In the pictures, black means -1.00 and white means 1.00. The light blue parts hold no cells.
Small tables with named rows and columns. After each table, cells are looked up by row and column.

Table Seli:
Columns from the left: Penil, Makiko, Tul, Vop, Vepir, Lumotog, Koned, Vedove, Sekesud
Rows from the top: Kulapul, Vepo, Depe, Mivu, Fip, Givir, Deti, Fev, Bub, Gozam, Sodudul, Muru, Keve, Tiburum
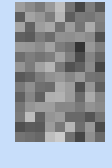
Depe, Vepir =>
-0.11
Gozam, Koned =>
-0.16
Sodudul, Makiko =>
0.17
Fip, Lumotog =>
-0.12
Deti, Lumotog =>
-0.36
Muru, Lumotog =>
-0.18
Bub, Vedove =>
0.18
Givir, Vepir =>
0.27
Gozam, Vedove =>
0.34
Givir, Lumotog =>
-0.01
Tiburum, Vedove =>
0.12
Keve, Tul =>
-0.30
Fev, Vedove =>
-0.09
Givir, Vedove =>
0.04
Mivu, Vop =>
-0.15
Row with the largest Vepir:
Tiburum

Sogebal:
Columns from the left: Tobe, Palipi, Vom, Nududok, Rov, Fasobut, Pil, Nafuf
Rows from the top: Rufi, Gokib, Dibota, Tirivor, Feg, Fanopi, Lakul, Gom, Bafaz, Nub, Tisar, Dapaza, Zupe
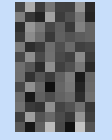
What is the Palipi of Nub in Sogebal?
-0.81
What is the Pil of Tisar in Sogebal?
-0.13
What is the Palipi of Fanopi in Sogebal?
0.11
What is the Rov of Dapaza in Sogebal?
-0.40
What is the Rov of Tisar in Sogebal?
-0.47
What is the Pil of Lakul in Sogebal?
-0.07
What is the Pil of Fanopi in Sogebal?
0.08
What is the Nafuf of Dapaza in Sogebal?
-0.51
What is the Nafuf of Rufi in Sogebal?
-0.68
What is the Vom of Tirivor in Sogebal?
-0.16
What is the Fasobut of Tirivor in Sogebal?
-0.35
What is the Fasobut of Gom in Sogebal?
-0.03
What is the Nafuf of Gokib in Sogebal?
-0.72
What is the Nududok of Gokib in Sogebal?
0.27
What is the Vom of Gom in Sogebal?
-0.34
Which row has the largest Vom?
Dibota

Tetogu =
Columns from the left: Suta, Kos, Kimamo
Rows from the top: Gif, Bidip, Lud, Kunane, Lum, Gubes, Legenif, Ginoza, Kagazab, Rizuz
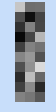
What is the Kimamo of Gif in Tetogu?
-0.12
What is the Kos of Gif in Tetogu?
-0.14
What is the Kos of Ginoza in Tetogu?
0.48
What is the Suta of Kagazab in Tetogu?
-0.50
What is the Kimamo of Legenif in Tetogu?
0.71
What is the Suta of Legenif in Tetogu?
-0.37
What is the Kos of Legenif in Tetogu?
0.14
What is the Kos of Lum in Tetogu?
0.02
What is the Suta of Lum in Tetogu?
-0.50
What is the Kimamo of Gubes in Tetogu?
-0.36
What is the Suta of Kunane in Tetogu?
-0.94
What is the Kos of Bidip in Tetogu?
-0.88

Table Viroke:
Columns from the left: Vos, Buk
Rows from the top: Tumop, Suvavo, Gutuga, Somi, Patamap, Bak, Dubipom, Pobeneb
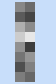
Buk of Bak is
0.17
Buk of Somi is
0.81
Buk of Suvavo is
-0.46
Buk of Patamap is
-0.52
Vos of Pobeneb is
-0.02
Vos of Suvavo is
-0.29
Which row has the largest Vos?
Somi

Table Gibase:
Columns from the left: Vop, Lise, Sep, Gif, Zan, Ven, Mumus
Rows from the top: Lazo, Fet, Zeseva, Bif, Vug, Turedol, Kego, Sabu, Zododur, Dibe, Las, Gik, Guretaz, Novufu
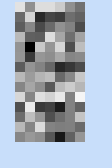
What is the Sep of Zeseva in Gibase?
-0.42
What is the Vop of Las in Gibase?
-0.38
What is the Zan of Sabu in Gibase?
-0.18
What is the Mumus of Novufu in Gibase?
0.18
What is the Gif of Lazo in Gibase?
0.73
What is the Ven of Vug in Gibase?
-0.39
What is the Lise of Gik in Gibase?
0.49
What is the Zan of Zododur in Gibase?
0.47
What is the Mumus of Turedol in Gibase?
0.08
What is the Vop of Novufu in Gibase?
0.05
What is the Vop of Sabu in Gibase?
0.44
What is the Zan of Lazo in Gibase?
0.59
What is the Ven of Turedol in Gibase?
0.04
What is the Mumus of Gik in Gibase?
0.54
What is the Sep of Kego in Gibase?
0.03
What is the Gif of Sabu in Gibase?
0.49
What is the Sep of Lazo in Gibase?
0.73
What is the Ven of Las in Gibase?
0.02
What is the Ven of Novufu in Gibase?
-0.24
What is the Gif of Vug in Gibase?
0.17
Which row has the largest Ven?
Zododur

